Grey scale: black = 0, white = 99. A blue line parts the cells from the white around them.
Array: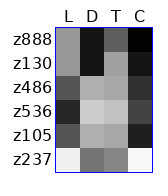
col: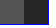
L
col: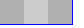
D
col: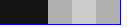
D
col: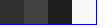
C
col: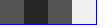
L
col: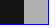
D
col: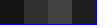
C

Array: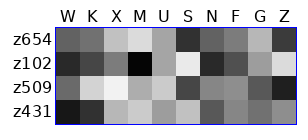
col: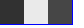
S
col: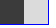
Z
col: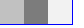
X
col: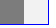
X
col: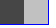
S
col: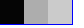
M

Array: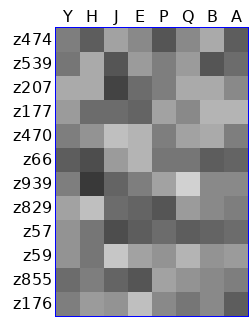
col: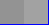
P
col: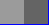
J
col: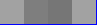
P
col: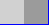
Q
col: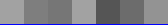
P

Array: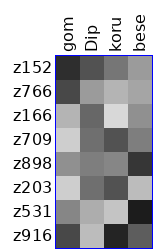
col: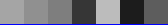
bese
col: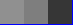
bese
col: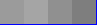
bese
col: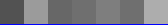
Dip

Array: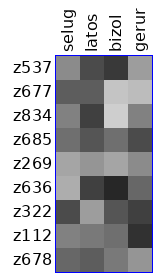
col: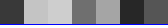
bizol
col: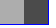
selug
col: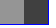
latos
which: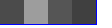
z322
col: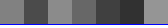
gerur

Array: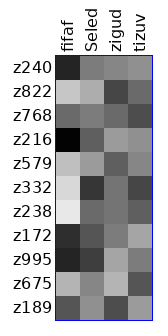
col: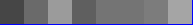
zigud
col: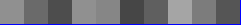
tizuv
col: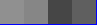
tizuv

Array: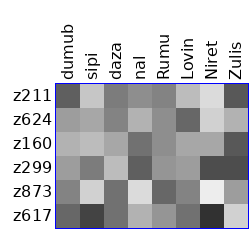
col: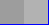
dumub
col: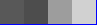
Zulis
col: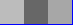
Lovin
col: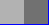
nal
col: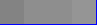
Rumu
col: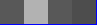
Zulis
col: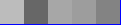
Lovin

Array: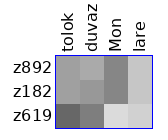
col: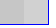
lare
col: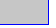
lare
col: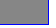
Mon
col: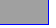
tolok

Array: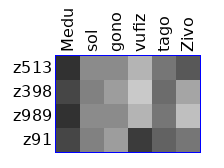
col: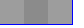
gono
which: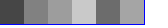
z398
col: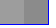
gono
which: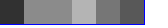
z513
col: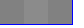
sol
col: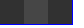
Medu
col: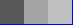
Zivo

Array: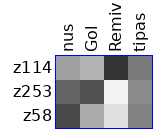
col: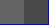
nus
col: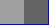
nus
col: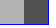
Gol

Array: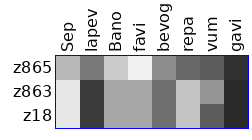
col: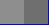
bevog
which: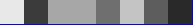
z18
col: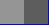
vum
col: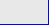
Sep
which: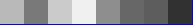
z865
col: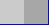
Bano

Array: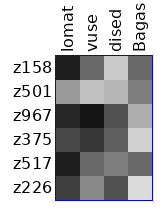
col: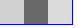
Bagas
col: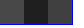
lomat
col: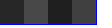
lomat

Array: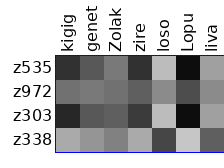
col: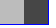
loso
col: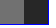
kigig

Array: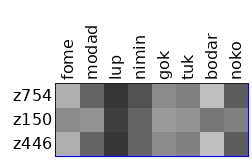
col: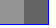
modad
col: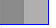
fome
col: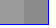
gok
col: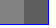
noko
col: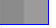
gok

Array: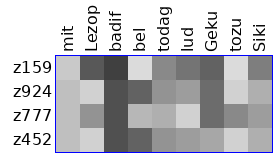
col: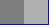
Siki
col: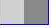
tozu
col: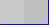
mit
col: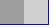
lud
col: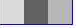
bel
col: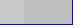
mit

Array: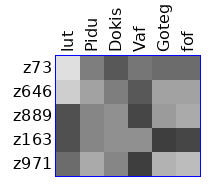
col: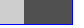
lut
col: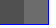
lut
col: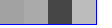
fof
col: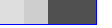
lut
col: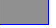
Dokis
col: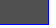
lut

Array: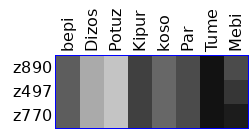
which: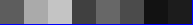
z770
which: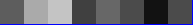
z890
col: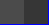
Mebi

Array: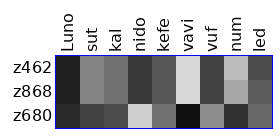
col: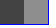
vuf
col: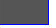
kefe

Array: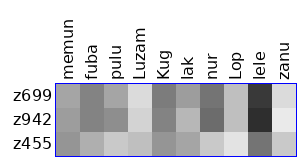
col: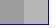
lak
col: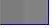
Kug

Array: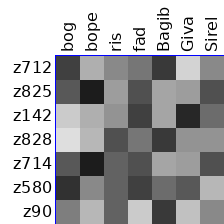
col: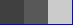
bog
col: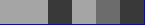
Bagib
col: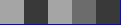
Bagib
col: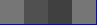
fad
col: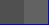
ris

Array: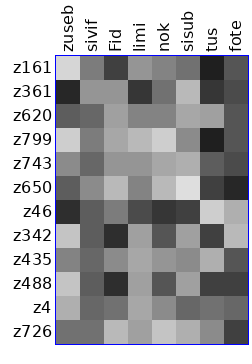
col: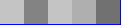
zuseb
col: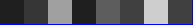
tus
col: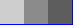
zuseb
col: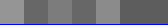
sivif

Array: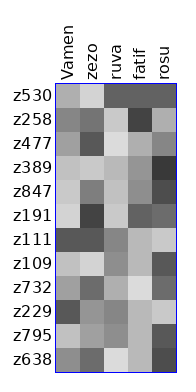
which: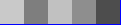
z847
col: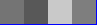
zezo
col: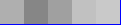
Vamen
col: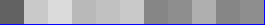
ruva
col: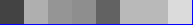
fatif

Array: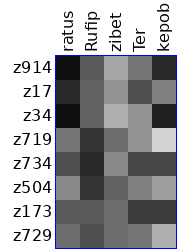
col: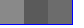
ratus
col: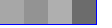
zibet
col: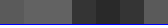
Rufip
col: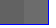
zibet

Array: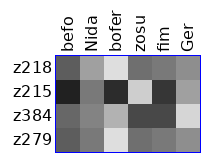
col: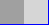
Ger
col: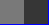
fim
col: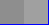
Ger
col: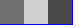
zosu
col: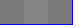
Nida
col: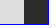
bofer
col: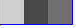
zosu

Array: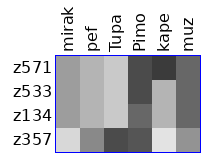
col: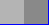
pef
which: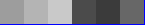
z571
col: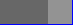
muz

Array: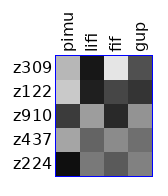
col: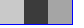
pimu
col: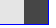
fif

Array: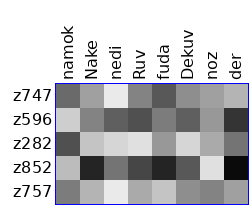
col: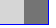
nedi
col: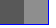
Dekuv
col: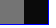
der
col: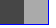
Ruv
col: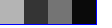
der
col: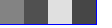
Ruv

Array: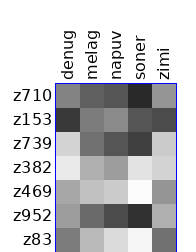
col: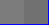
melag
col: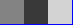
denug
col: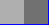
zimi

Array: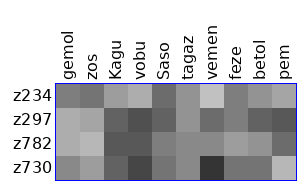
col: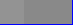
tagaz
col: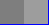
feze
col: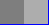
gemol
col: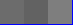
Saso
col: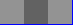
betol
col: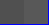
vobu

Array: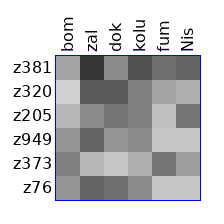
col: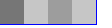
Nis
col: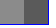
dok
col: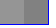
bom
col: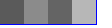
zal
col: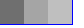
fum

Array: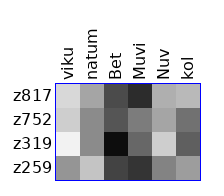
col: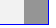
viku
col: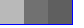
kol
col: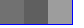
kol
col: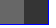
Muvi
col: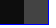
Bet

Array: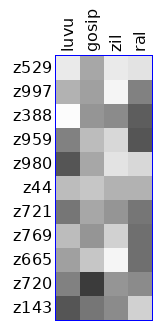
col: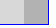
ral
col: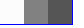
luvu

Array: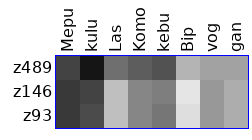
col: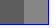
Komo
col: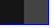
kulu
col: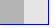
Bip
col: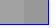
vog
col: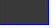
Mepu

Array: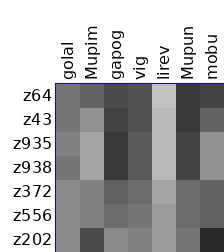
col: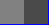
Mupim
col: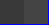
Mupun
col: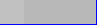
lirev
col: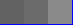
gapog
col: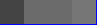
Mupun

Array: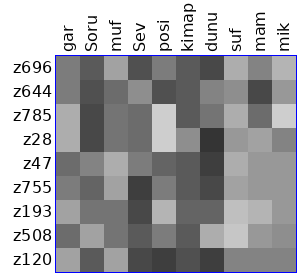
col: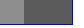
kimap
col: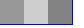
mik
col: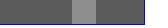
kimap
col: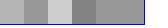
mik

